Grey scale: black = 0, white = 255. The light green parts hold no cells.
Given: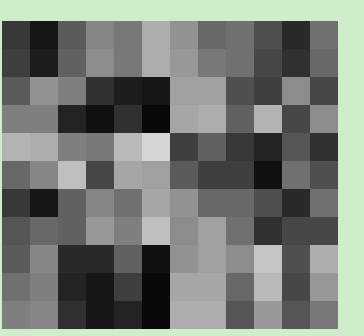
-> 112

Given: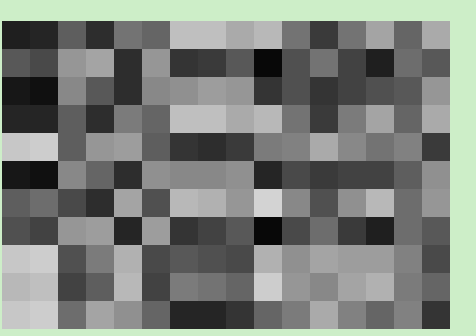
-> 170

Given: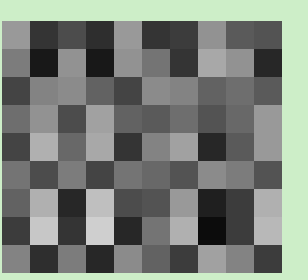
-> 83

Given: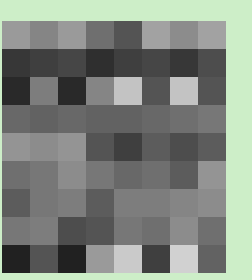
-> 162

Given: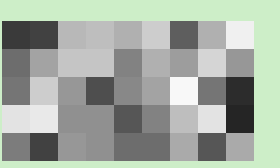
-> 240

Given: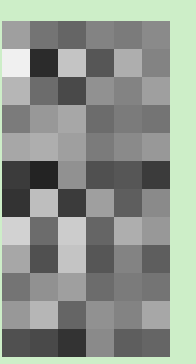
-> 138
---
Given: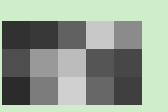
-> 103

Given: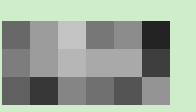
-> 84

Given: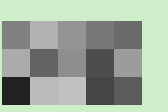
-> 69

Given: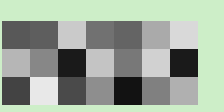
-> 128

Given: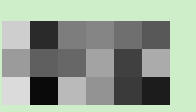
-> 58

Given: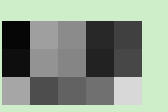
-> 112

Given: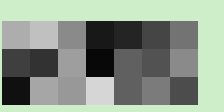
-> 123

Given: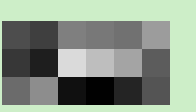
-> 36

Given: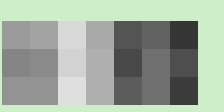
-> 111
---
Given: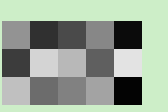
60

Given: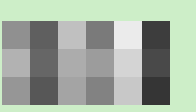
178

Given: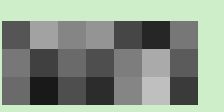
119

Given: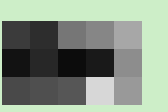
18

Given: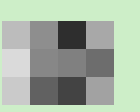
218

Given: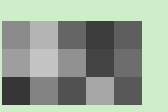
158

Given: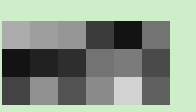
19

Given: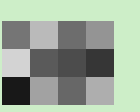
211

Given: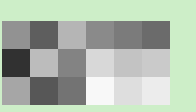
49

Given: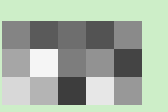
166
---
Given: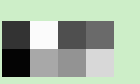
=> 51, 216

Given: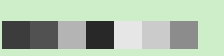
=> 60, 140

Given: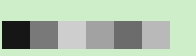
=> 22, 185

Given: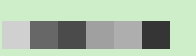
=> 208, 53

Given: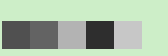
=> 80, 199

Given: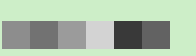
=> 141, 98

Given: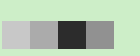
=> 200, 145

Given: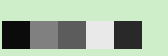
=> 11, 41

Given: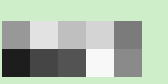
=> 152, 138
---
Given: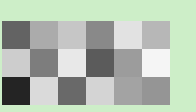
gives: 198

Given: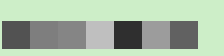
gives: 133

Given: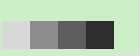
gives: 94

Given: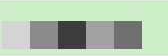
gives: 60

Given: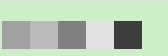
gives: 128

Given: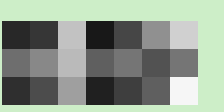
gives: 194

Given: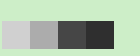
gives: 70

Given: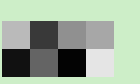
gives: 144
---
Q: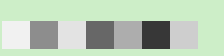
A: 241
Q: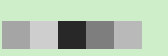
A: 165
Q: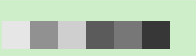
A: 230
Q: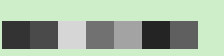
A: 51
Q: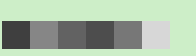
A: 63
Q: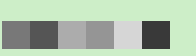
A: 120
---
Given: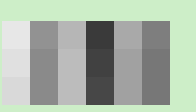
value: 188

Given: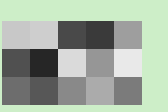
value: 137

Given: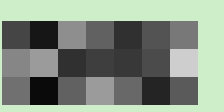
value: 97

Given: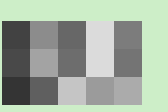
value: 197

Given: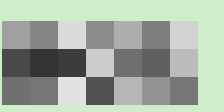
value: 226

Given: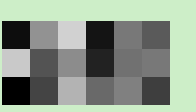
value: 179

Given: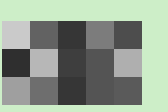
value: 54
